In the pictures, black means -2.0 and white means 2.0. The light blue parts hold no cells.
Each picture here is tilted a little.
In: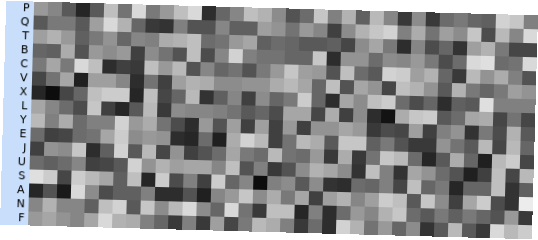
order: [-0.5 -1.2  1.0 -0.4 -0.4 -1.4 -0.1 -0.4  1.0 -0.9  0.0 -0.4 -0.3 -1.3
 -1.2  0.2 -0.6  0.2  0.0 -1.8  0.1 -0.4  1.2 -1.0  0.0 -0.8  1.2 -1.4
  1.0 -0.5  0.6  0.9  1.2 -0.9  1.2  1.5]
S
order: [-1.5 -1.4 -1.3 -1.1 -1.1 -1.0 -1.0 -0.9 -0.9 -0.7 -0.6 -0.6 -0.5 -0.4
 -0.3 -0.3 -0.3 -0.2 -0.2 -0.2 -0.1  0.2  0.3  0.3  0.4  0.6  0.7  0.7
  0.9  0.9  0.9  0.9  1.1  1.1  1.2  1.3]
E
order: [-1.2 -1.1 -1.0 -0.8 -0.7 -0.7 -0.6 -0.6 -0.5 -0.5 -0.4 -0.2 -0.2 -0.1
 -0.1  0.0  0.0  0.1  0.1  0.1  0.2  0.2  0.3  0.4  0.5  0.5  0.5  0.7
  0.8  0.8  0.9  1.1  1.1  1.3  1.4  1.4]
Q
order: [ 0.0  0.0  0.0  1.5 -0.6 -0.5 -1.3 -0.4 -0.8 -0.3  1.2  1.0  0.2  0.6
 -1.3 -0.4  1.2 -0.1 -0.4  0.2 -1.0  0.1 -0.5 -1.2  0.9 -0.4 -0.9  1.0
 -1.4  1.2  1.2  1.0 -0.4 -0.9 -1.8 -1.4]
X
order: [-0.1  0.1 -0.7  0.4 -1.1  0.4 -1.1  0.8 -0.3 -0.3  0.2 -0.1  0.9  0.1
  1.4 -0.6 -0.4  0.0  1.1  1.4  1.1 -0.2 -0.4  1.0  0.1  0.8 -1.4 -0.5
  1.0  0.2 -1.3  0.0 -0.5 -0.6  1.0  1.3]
P

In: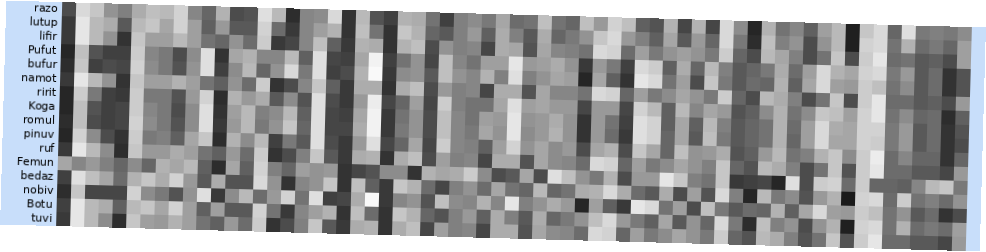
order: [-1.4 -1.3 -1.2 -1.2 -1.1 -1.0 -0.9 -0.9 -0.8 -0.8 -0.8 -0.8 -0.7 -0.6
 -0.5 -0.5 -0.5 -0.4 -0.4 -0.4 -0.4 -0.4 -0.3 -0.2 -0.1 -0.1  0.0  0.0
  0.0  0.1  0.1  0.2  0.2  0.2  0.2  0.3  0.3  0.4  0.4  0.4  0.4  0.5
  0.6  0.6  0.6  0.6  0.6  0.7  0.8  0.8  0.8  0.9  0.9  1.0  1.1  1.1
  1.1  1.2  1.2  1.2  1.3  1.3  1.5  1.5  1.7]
pinuv
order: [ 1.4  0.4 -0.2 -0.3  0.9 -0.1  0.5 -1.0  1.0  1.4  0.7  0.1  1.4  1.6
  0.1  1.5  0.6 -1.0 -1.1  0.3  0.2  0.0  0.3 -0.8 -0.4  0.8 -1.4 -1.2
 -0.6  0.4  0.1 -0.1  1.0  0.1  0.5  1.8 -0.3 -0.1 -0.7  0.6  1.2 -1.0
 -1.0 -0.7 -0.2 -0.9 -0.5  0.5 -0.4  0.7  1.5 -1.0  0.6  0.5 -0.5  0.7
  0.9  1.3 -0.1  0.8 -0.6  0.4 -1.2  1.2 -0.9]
Pufut

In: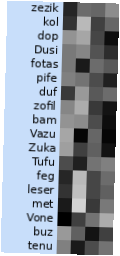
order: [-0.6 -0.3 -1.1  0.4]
duf
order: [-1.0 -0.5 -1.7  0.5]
Zuka
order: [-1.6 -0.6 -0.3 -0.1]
fotas
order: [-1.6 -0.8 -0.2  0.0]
tenu

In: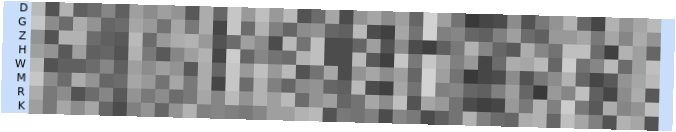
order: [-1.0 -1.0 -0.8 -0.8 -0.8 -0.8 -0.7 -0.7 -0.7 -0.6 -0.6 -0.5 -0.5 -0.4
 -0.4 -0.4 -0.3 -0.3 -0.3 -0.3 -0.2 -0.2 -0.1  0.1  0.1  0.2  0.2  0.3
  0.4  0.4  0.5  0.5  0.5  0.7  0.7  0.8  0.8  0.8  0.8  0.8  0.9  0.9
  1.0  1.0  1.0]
Z
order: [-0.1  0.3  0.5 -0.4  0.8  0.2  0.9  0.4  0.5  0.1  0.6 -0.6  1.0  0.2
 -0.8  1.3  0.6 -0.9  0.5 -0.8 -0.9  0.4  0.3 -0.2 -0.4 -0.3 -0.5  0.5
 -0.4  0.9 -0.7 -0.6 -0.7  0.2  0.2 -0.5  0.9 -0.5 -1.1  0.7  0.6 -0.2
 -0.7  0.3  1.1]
W
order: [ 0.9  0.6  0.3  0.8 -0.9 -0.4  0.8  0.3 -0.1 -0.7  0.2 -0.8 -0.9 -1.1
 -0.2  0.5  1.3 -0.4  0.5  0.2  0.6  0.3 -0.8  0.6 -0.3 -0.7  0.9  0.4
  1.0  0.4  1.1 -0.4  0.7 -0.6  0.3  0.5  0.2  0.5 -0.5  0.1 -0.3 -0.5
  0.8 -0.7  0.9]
D

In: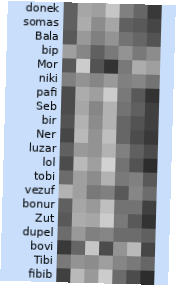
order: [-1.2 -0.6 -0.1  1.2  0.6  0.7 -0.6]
Zut
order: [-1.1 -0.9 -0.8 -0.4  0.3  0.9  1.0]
Ner
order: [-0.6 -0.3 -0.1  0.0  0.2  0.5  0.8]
tobi
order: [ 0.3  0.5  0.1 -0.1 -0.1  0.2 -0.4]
Tibi
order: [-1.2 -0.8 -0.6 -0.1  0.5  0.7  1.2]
pafi

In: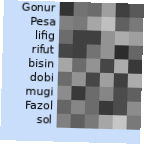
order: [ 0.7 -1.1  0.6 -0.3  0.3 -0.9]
bisin
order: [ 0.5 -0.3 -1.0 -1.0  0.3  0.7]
lifig
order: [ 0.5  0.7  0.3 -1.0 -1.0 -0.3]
lifig
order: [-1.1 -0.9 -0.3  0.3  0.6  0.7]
bisin
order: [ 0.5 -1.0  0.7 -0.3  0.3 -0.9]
dobi
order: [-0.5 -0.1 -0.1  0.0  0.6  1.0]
Pesa
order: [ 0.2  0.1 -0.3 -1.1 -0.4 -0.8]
Fazol

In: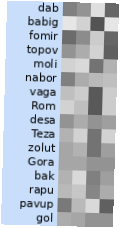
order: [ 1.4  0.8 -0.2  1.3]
moli
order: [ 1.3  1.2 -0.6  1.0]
Rom
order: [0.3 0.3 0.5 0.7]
desa
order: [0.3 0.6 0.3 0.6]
Gora
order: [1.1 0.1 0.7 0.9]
rapu
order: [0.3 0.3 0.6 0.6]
Gora
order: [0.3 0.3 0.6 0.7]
gol

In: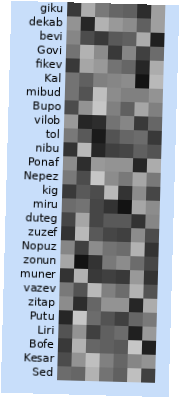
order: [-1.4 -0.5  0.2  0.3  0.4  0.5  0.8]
dekab
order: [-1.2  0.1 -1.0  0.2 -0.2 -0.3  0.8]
Nopuz
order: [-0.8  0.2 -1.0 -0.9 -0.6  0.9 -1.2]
zuzef
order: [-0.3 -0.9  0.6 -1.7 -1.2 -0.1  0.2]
zonun

